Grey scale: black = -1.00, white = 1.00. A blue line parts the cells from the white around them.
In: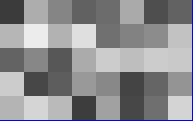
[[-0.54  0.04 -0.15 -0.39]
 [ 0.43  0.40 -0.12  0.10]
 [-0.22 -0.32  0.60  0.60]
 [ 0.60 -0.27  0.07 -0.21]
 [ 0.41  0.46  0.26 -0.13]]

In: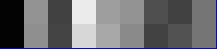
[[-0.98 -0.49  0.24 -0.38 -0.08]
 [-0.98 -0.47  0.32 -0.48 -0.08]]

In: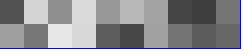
[[-0.36  0.12  0.19  0.28 -0.51]
 [ 0.25  0.81 -0.27  0.26 -0.28]]

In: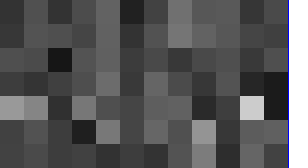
[[-0.60 -0.60 -0.23 -0.48 -0.32 -0.58]
 [-0.57 -0.38 -0.24 -0.36 -0.23 -0.46]
 [-0.38 -0.83 -0.25 -0.43 -0.43 -0.55]
 [-0.52 -0.50 -0.15 -0.21 -0.57 -0.70]
 [ 0.20 -0.62 -0.38 -0.26 -0.67  0.60]
 [-0.49 -0.52 -0.06 -0.20  0.16 -0.28]
 [-0.48 -0.52 -0.61 -0.60 -0.03 -0.21]]

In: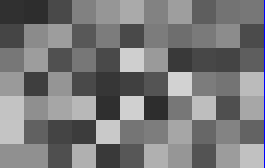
[[-0.62 -0.43  0.18  0.02 -0.26 -0.07]
 [-0.46  0.23 -0.03 -0.03 -0.04 -0.41]
 [-0.07 -0.37 -0.43  0.21 -0.44 -0.26]
 [ 0.21  0.17 -0.58 -0.34 -0.03  0.47]
 [ 0.53  0.30 -0.63 -0.65  0.49  0.31]
 [ 0.54 -0.47  0.58 -0.02 -0.19 -0.22]
 [ 0.13 -0.38 -0.55  0.38 -0.35  0.51]]

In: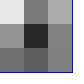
[[ 0.82  0.35]
 [ 0.15  0.01]
 [-0.12  0.00]]

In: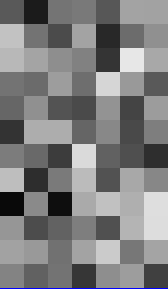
[[-0.30 -0.09 -0.32  0.27]
 [ 0.52 -0.41 -0.69  0.13]
 [ 0.44  0.11 -0.59  0.32]
 [-0.10  0.23  0.68 -0.30]
 [-0.20 -0.35  0.15  0.22]
 [-0.60  0.36  0.07 -0.01]
 [-0.03 -0.53 -0.24 -0.64]
 [ 0.49 -0.04 -0.36  0.06]
 [-0.93 -0.89  0.51  0.74]
 [ 0.18 -0.23 -0.37  0.73]
 [ 0.27 -0.11  0.59  0.29]
 [ 0.03 -0.10  0.11 -0.50]]

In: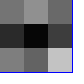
[[-0.09 -0.18]
 [-0.67 -0.52]
 [-0.01  0.53]]
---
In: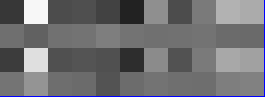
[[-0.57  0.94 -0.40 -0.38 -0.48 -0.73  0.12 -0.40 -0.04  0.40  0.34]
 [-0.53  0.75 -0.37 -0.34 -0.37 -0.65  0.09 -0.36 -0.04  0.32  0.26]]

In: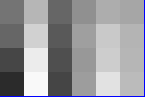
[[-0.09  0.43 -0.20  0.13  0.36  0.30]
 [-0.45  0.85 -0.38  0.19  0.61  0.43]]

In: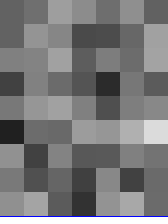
[[-0.23 -0.13  0.24  0.10 -0.14  0.12 -0.24]
 [ 0.00  0.03  0.26 -0.27 -0.02 -0.15  0.28]
 [-0.06  0.18  0.26  0.00 -0.38 -0.01  0.07]
 [ 0.14 -0.49  0.03 -0.31 -0.30  0.00 -0.10]
 [ 0.13  0.29 -0.29 -0.61  0.15  0.32 -0.16]]

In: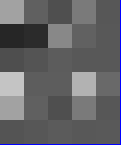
[[ 0.27 -0.25 -0.38 -0.04 -0.32]
 [-0.39 -0.34 -0.28 -0.31 -0.31]
 [ 0.27 -0.25 -0.38 -0.04 -0.32]]

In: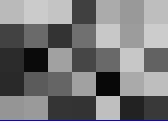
[[ 0.46  0.59  0.54 -0.50  0.34  0.20  0.49]
 [-0.66 -0.92  0.26 -0.45 -0.18  0.56 -0.23]
 [ 0.17  0.21 -0.59 -0.60  0.50 -0.73 -0.55]]

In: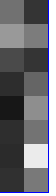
[[-0.11 -0.59]
 [-0.42 -0.59]
 [-0.82  0.11]
 [-0.66  0.84]]
